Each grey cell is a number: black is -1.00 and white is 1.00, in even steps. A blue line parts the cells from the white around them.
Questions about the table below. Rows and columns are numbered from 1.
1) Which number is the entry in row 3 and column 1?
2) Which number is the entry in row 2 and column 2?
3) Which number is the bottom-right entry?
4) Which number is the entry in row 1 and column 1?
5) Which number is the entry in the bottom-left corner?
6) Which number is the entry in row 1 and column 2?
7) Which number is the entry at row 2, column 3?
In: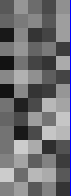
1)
-0.81
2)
-0.04
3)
-0.59
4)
-0.31
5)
0.02
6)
0.18
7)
0.07

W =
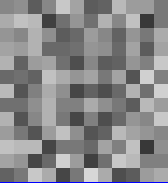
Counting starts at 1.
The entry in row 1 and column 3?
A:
-0.28
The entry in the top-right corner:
-0.06
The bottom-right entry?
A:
0.34
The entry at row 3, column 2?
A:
0.06
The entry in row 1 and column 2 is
0.12
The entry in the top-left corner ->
0.06
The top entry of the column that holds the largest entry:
-0.28
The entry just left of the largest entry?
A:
-0.06
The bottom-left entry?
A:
-0.23
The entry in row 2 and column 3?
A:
0.45
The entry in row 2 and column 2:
0.51
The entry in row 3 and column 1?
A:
0.17
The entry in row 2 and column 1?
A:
0.34
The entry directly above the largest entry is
-0.50
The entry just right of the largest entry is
0.34
